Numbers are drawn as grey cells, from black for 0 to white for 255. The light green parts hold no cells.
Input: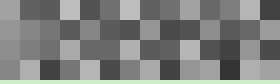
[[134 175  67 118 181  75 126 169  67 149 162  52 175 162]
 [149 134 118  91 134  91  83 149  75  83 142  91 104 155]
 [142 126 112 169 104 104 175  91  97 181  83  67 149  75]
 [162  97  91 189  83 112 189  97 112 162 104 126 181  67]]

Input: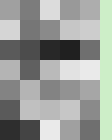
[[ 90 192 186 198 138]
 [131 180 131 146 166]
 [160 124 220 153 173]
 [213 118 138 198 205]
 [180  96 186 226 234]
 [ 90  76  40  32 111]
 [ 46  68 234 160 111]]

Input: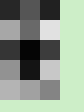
[[180 161 132]
 [167 105 225]
 [ 39  85  33]
 [146  20 200]
 [ 53   5  60]]

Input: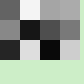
[[ 99 244 165 171]
 [ 37 222   9 206]
 [136  22  78 121]]

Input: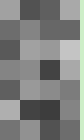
[[ 89 161 153 196]
 [ 95 153 139 124]
 [116 145  82 109]
 [132 139  67 169]
 [109 132 103 103]
 [161  82  95 169]
 [175  67  61 132]]

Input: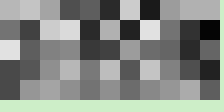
[[183 196 164  79  94  42 204  26 156 177 177]
 [ 73 150 164 143 115 143 108 136 150 171  94]
 [225  94 129 136  57  65 156 108 101  42 101]
 [ 73  86 143 183 121 189  86 196 129  79  34]
 [115  65 204 218  42 177  34 225 115  50   5]]
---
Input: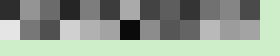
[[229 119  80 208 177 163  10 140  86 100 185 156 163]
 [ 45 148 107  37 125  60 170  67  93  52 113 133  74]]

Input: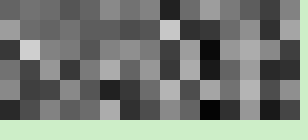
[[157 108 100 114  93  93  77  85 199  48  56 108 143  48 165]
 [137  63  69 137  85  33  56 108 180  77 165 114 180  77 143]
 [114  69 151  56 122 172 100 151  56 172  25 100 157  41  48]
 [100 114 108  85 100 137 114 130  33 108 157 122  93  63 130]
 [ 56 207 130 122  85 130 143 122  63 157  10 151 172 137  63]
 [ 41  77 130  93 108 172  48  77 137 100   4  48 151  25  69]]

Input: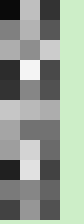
[[198 185 173]
 [173 142 204]
 [165 114 114]
 [158 211 106]
 [128 179  87]
 [122 134 100]
 [ 66 150  81]
 [ 51 134  81]
 [ 44 244  73]
 [ 32 225  66]
 [ 10 191  51]]

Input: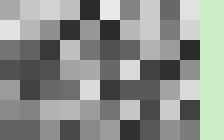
[[225 183 144  49 150  43 183 204 124 211]
 [169 198 211 191  43 233 130 204 104 225]
 [156  65 104 110 217  57  89  89 163 217]
 [137 130 177 183 156 116 198  73 204  65]
 [116  97  57 191 116  81  97 177 156  43]
 [ 97  97 144  73 137 156  49  89 144 124]
 [ 81  73  81 163 169 104 217  65  49 144]]

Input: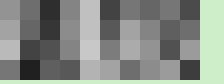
[[186  67  81 132 200 124 171 147  81 155]
 [163 102  54 140 192  88 163 132  95 110]
 [147 110  46 132 192  67 118 102 118  75]
 [118  32  95  88 179 163 110 140 155  61]]

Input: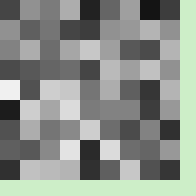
[[240  81 206 199 117 173  95  54 180]
 [145  95 117  69  61 145 152 180 145]
 [130 173 109 166 199 159  88  75 180]
 [ 95  88 137 227  42 219 109 101 152]
 [ 81 173 117 137 206 109  75 130  48]
 [ 75  88 101 109  69 186 159 193 145]
 [ 69 145 123 173  34 101 159  20  61]
 [ 48 193 186 180  48  95 199  81  54]
 [ 28 206 166 219 123 130 130  61 152]]
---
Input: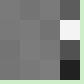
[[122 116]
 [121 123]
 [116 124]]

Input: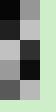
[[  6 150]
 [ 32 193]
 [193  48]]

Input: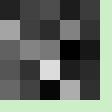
[[ 34  65]
 [164  63]
 [ 97 131]]

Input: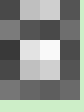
[[ 73 191]
 [123  84]
 [ 57 227]]

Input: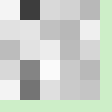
[[244  61]
 [225 228]
 [188 226]]

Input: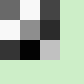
[[105 248]
 [248 142]
 [ 52   3]]
